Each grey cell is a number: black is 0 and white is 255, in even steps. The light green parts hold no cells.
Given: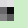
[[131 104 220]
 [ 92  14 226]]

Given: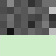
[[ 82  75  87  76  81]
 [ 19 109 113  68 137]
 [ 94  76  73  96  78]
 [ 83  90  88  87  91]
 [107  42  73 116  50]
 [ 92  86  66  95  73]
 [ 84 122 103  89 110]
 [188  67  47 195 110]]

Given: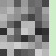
[[ 61 193 173  47 164 184 164 150]
 [183 189 116 179 105 156 184 160]
 [ 75 207  92  99  65 143 147  90]
 [ 92 187  48 201 183 103 165 153]
 [104 165  89 181 186  69 121 104]
 [206 138 148  39  80 104 103 113]
 [183 162  65  49 126 143 162  71]]

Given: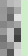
[[151 127 113 153 133 153 150 157]
 [ 86 140 194 196 146 105 126 183]
 [217 198  63  83 164 226 169 193]]

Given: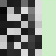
[[ 25 203 192  20  27  19   8 104]
 [ 44  54  18 211  27 208 185  27]
 [ 41 217  35 205  32 208  42  30]
 [219  42 208  24 198  27 221 107]
 [ 45  57  64  39  60 107 125  39]
 [213  34  39 223 195 218 223 222]]

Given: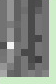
[[167 149 118 115  82 115 115 115 115 115 115]
 [103 125 149 149 244 149 149 124 149 149 149]
 [ 97  97  97 115 114  97  97 104  97  97  97]
 [119 119 119  73 119 119 119 119 119 110 117]
 [127  83  74  74  74  74  74  74  74  74  74]
 [116 116  62 116 117  71 116 116 116  94  78]
 [130 112 112 112 112 112 112 112 112 112 112]]
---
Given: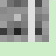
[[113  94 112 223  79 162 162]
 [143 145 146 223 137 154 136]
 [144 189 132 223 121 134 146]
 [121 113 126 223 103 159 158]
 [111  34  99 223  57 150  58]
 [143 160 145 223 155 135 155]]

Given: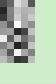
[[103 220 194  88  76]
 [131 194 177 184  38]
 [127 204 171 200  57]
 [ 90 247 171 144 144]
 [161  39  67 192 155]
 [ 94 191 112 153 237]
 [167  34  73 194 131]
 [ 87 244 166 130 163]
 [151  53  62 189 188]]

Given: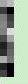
[[186 166]
 [  1  60]
 [ 61 123]
 [ 77 135]
 [218 129]
 [163  75]
 [ 92  30]
 [103  46]
 [117 173]
 [  4  34]
 [  3  67]]

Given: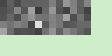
[[ 95  74  96  95  97  97 127  89 150 128  96 132  72]
 [ 90 133  86 160  57 104 151  83  67 132  93  66  80]
 [103  77 124 148 117 114 131 116 163  78 114  78  83]
 [114 129 119  68 223  90 130 118  84  90 104 104 127]
 [108  77  80  78  65 114 146  98 136 119 101  85 164]]

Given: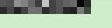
[[ 79 144 129 101  61 194  66  85  98 105   7  42  85]
 [ 69  35  65 112 110  44  67  81  40  34 119  69  43]]

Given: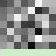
[[ 94 159  90 117 244 187 183  76]
 [133 116 152 241  42  83 171 110]
 [159 240 176  95 190 198  80 118]
 [ 79 165  60  55 130 222 114 146]
 [215 122 108 146  19 131  83 105]
 [111 189  91 161 250 190 187 140]
 [179  79 132  15 122 133  68 156]]
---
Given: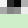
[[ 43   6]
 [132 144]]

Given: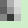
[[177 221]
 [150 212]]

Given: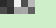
[[ 58 240]
 [ 50 163]]

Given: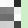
[[247  41]
 [131 239]]

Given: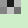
[[ 28 186]
 [193 113]]

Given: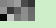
[[140 157]
 [ 56  94]]

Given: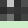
[[195  46]
 [ 58  51]]

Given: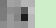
[[162 158]
 [142 137]]

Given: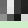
[[233  56]
 [227  57]]
